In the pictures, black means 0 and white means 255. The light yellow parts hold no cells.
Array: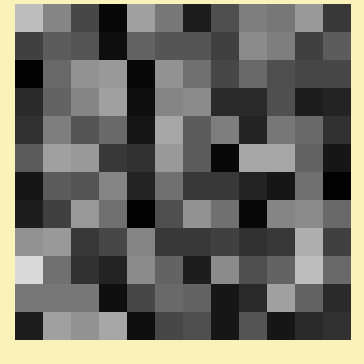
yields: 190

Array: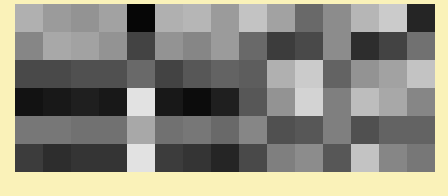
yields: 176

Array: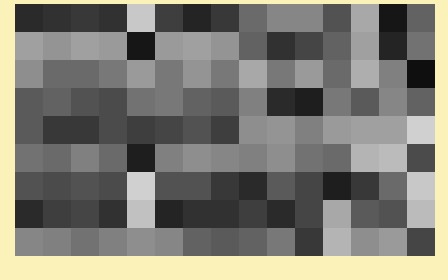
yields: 42

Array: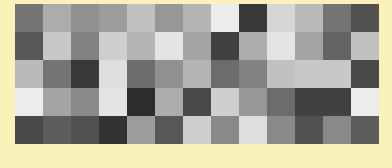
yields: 116

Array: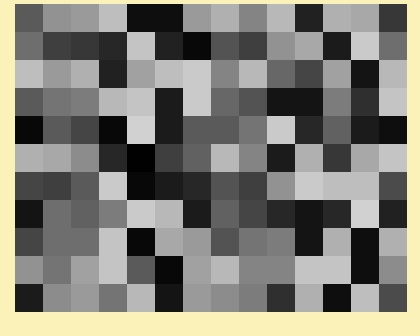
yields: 90

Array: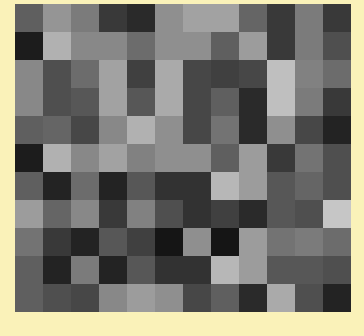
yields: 95
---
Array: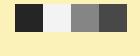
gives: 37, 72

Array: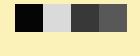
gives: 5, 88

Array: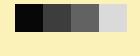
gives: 7, 218

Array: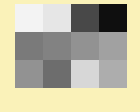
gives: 243, 173

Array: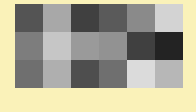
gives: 84, 183

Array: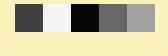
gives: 65, 162

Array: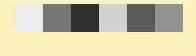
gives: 236, 146

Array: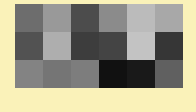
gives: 109, 96

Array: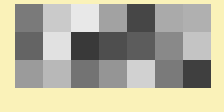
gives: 122, 63
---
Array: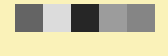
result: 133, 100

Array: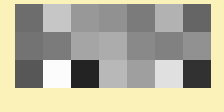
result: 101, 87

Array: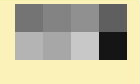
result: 95, 180

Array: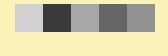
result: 145, 209

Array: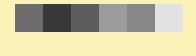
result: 226, 108

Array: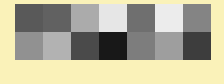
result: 132, 145

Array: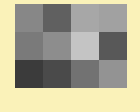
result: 161, 59

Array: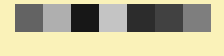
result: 126, 99

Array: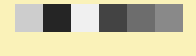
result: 137, 205
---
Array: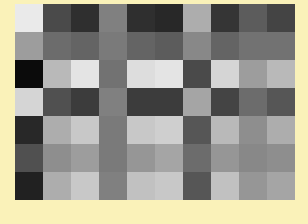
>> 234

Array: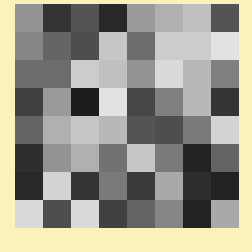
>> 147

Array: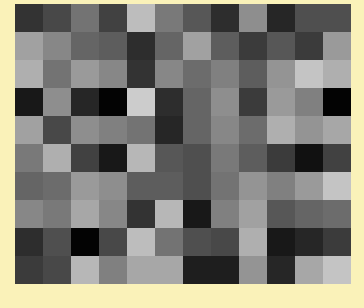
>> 51

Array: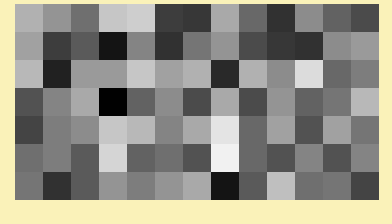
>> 177

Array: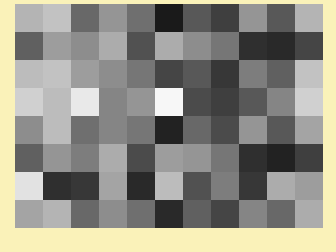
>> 180

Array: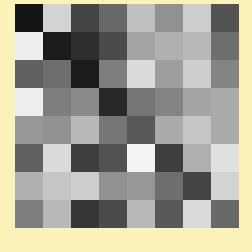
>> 20

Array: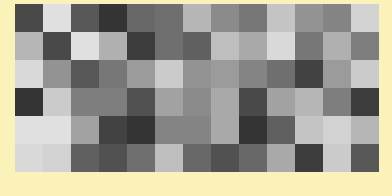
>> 73
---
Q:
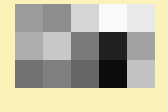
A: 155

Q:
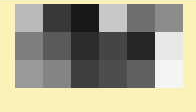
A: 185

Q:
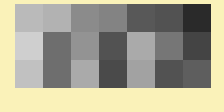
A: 186

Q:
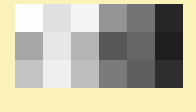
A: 253

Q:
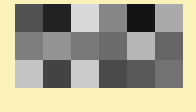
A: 82

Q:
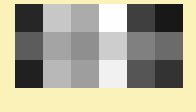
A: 38

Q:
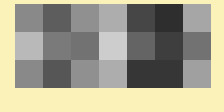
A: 137

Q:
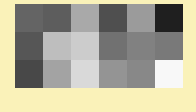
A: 100

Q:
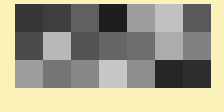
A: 54
